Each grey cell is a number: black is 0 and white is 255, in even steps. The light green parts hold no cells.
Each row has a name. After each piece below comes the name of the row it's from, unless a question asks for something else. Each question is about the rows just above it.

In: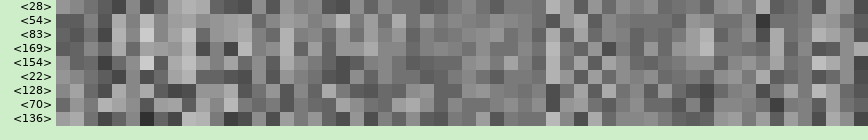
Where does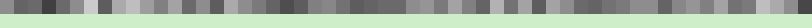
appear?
<154>
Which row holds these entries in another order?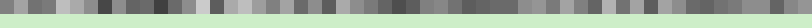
<154>
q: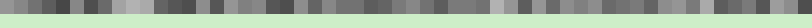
<28>
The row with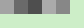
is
<128>
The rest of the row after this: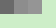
[122 163 128 100 178 114 163  93 163 141 106 100 114 122 141 141 100 135
 149 128 163 114 122 190 170 141  71]

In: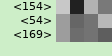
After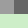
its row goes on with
[115 184]
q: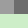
<169>
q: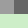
<54>
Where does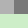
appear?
<154>
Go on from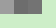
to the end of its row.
[94]
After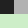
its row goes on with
[121]

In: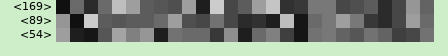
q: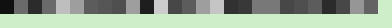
<169>
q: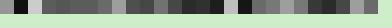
<89>
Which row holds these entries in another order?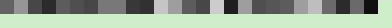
<169>
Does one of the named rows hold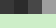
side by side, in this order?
yes
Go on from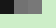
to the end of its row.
[ 99  86 114  99  63  71 114]
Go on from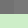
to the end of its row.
[ 99  86 114  99  63  71 114]
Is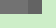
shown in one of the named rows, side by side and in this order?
no

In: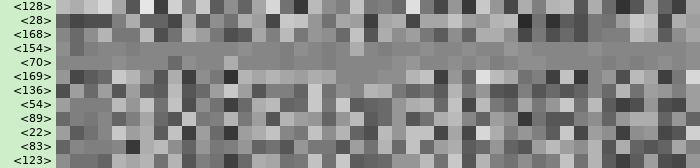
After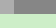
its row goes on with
[127 134 134 127 134 134 134 134 142 150 134 134 142 134 142 127 134 142
 142 134 134 134 134 127 134 127 134 142 134 142]
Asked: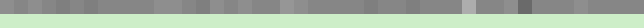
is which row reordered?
<70>
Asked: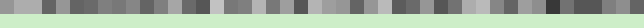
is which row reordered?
<89>
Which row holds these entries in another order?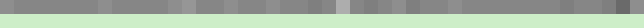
<154>
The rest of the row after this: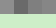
[134 127 134 134 134 134 134 134 134 142 134 134 127 142 134 127 134 173
 134 127 134 134 142 134 134 142 134 134 150 142 134 134 134 134 142 134
 134 134 134 134 134 142]

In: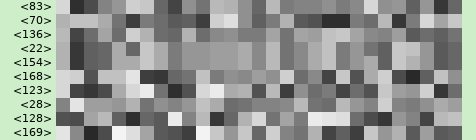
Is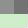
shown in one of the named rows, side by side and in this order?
yes
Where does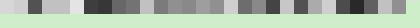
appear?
<168>
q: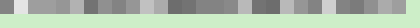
<28>
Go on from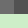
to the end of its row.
[199 158 150 207  55 109]
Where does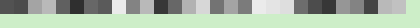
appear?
<128>

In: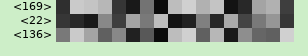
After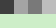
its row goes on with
[ 19  33 128  40 170  68 121 150  54]
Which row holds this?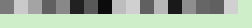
<136>
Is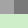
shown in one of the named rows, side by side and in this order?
yes

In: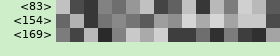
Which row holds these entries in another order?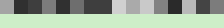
<169>
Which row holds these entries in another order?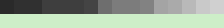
<169>
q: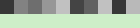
<83>

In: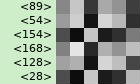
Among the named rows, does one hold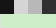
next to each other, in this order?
yes
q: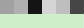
<128>
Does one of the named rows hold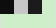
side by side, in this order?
yes

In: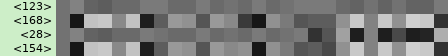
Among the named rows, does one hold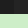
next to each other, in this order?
yes
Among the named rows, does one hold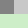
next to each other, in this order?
yes
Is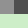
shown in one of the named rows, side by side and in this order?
no
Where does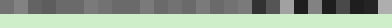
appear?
<28>

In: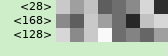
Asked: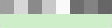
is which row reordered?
<128>
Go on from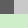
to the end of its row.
[159 110  39 194 215]
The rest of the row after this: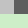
[110 138 215  46]
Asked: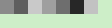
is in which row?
<168>
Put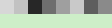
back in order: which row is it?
<168>
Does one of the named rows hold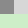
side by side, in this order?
yes
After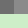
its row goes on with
[215  46]

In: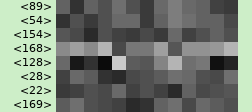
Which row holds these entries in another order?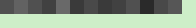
<154>
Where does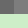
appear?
<89>
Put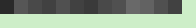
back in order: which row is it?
<22>
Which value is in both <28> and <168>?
[73]
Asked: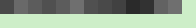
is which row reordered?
<169>
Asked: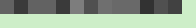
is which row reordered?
<89>
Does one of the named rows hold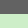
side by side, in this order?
yes

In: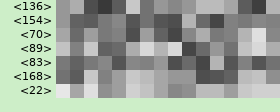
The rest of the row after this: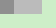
[158 200 208 208]
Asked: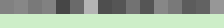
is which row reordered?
<154>

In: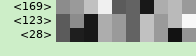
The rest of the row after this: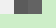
[ 24 173 186 154]
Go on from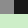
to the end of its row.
[173 154  99 193 154 186 248]
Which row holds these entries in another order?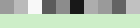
<123>

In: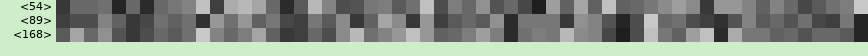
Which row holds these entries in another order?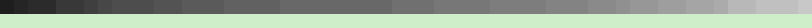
<168>
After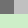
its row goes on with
[ 77 125 104 144  83 104  71  30 158  97 165  97 192  97 104 119 138 158
 138  56 151 151 131  97 131 104  71  90 112 125 200]
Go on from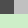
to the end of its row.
[119  97 158 192  43 171 119 119  97 104  83 104 104  90  37]
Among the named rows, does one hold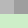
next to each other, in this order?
no
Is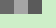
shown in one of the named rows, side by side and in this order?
no
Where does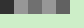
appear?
<89>

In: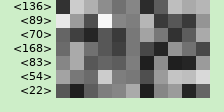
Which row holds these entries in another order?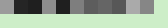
<83>
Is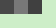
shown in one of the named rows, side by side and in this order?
no
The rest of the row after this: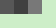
[ 72  37 148 113  72]
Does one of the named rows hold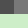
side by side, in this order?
no

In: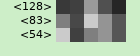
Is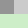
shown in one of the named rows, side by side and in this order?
no
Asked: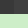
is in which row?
<128>
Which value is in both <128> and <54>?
[64]
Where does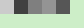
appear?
<54>
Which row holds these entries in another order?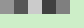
<54>

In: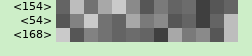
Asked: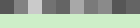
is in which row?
<54>
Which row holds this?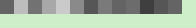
<154>
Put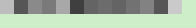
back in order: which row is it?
<168>
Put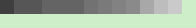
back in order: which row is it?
<54>
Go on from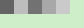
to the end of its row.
[138  86 122 100 108  63  86 100]

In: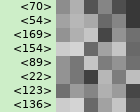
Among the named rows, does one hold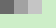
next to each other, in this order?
yes
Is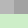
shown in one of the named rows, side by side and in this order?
no
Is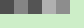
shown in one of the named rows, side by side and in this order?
no
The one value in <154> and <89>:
[197]
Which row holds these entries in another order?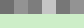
<89>
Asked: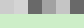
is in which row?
<154>

